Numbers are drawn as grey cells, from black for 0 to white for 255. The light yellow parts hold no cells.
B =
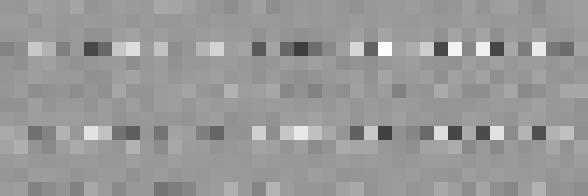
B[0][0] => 151
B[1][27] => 155
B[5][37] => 149
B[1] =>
[155, 156, 149, 156, 152, 152, 153, 152, 154, 149, 154, 151, 151, 154, 150, 154, 151, 152, 153, 153, 150, 154, 152, 153, 151, 154, 152, 155, 153, 152, 153, 152, 152, 156, 153, 151, 152, 152, 148, 151, 154, 157]
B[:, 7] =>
[151, 152, 146, 105, 153, 145, 144, 155, 155, 193, 153, 151, 154, 155]
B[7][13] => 151
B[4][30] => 149
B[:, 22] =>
[151, 152, 147, 110, 159, 147, 130, 154, 161, 192, 139, 149, 158, 150]
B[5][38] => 163
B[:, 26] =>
[152, 152, 147, 98, 144, 146, 150, 154, 155, 199, 165, 155, 150, 148]
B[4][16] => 155
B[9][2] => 113
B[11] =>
[153, 156, 151, 150, 152, 154, 154, 151, 152, 157, 152, 151, 157, 153, 153, 152, 153, 152, 156, 154, 152, 152, 149, 152, 155, 153, 155, 154, 150, 152, 155, 156, 154, 150, 154, 151, 154, 150, 153, 155, 150, 156]
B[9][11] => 116
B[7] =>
[145, 145, 158, 148, 153, 153, 147, 155, 149, 157, 148, 156, 157, 151, 157, 154, 155, 152, 153, 155, 154, 151, 154, 150, 156, 150, 154, 151, 155, 154, 149, 149, 150, 149, 152, 155, 153, 153, 160, 152, 153, 146]
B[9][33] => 170
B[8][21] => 156
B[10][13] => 156
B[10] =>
[163, 174, 147, 137, 157, 170, 160, 153, 150, 178, 154, 140, 167, 156, 155, 148, 151, 153, 163, 160, 148, 158, 139, 147, 170, 165, 165, 151, 147, 143, 162, 163, 172, 137, 153, 137, 155, 146, 151, 166, 147, 163]
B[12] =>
[149, 147, 155, 156, 153, 148, 151, 154, 153, 146, 152, 155, 150, 152, 151, 154, 153, 153, 150, 150, 154, 152, 158, 155, 148, 149, 150, 153, 154, 156, 151, 150, 148, 158, 153, 157, 153, 153, 154, 149, 154, 150]
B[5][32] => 161
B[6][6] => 149
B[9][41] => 143
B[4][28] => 155
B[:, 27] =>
[153, 155, 164, 252, 152, 164, 156, 151, 153, 65, 151, 154, 153, 153]
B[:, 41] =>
[158, 157, 153, 162, 148, 153, 166, 146, 147, 143, 163, 156, 150, 141]
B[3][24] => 159
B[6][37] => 137
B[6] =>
[150, 155, 142, 145, 148, 141, 149, 144, 165, 148, 148, 155, 157, 163, 150, 146, 177, 157, 159, 166, 136, 145, 130, 147, 143, 160, 150, 156, 129, 149, 148, 169, 156, 142, 142, 154, 165, 137, 144, 151, 166, 166]
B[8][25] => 149

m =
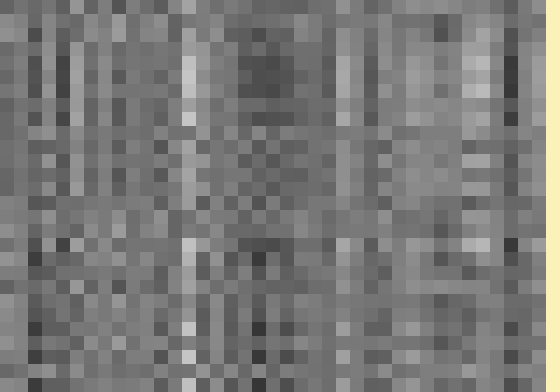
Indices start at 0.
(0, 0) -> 99
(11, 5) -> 146
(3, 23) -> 101
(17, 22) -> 110
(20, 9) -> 123
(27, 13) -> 192
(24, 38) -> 113
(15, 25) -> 125
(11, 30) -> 134
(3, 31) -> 125
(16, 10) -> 130
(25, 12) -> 130
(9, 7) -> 121
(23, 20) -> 77
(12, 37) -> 117
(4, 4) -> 67
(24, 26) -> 118
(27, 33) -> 102
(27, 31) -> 102
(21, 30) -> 110
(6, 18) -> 78
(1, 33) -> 135
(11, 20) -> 105
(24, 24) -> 121
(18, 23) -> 105
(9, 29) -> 117
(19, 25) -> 117
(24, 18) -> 97
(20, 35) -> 114
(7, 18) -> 106
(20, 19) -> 99
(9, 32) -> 126
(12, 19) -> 106
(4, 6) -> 112
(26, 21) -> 117
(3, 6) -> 108
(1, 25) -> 122
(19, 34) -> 109

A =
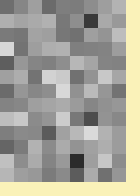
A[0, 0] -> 110
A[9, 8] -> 156
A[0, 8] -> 179
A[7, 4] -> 171
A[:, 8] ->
[179, 153, 189, 157, 130, 166, 115, 151, 136, 156, 156, 140, 150]
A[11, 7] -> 198
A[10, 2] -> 178
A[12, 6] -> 171
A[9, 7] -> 178
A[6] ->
[107, 150, 135, 142, 216, 145, 186, 150, 115]
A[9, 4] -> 161
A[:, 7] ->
[158, 169, 148, 131, 132, 200, 150, 145, 147, 178, 174, 198, 112]
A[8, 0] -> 189
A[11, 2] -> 171
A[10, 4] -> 171
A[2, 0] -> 122
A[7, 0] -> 131
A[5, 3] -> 210
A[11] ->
[192, 141, 171, 132, 153, 43, 158, 198, 140]
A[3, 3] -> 174
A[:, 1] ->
[134, 164, 118, 115, 151, 173, 150, 135, 200, 138, 123, 141, 158]
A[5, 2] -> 115
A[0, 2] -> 159
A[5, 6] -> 147
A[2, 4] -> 119
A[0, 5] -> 124
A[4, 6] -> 165
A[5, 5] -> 113
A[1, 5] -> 142
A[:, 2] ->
[159, 170, 163, 158, 133, 115, 135, 159, 139, 136, 178, 171, 152]
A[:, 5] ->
[124, 142, 113, 127, 183, 113, 145, 155, 120, 184, 147, 43, 92]

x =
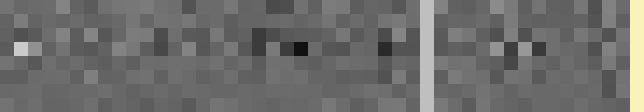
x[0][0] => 115
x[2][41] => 119
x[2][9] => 124
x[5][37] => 112
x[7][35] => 105
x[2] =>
[97, 81, 90, 110, 131, 93, 133, 87, 103, 124, 123, 77, 111, 90, 88, 120, 93, 97, 60, 77, 89, 92, 93, 99, 119, 90, 101, 76, 133, 85, 191, 90, 127, 118, 96, 80, 128, 81, 115, 111, 96, 119, 106, 82, 116]
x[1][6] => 99
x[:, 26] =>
[102, 99, 101, 102, 106, 96, 112, 102]
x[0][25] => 93
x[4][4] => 102
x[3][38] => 58
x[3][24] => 84
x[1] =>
[99, 124, 100, 106, 102, 107, 99, 100, 105, 118, 103, 115, 113, 119, 104, 107, 94, 101, 101, 105, 107, 100, 106, 116, 98, 107, 99, 116, 121, 109, 191, 98, 103, 102, 108, 97, 124, 99, 96, 98, 98, 99, 84, 128, 96]
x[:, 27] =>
[100, 116, 76, 42, 87, 82, 110, 119]
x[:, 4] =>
[132, 102, 131, 115, 102, 109, 103, 101]
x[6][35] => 108
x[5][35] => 88
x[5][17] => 97
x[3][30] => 191
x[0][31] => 130
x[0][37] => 95
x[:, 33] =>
[95, 102, 118, 91, 115, 114, 106, 92]
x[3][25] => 105
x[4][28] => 104
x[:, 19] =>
[75, 105, 77, 122, 112, 114, 107, 100]
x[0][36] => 122
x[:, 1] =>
[104, 124, 81, 202, 104, 95, 106, 105]

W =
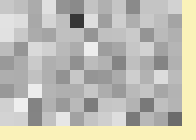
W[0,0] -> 199
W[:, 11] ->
[196, 189, 186, 162, 132, 220, 166, 191, 166]
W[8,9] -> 121
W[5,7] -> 152
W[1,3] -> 212
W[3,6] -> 237
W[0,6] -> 195
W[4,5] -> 144
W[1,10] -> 201
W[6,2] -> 236
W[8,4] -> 230
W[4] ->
[153, 172, 202, 175, 180, 144, 188, 178, 132, 191, 171, 132, 177]
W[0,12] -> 210
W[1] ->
[226, 221, 168, 212, 191, 54, 222, 158, 206, 174, 201, 189, 164]
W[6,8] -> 154
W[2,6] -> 148
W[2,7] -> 192
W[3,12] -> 181
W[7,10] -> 121
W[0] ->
[199, 190, 171, 224, 147, 138, 195, 176, 197, 138, 196, 196, 210]
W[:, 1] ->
[190, 221, 200, 149, 172, 173, 172, 239, 209]
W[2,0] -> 225
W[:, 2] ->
[171, 168, 171, 218, 202, 193, 236, 131, 132]
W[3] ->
[188, 149, 218, 208, 185, 172, 237, 157, 166, 198, 210, 162, 181]
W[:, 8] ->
[197, 206, 193, 166, 132, 171, 154, 199, 222]
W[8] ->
[211, 209, 132, 193, 230, 162, 195, 206, 222, 121, 183, 166, 107]
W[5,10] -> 178
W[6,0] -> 152
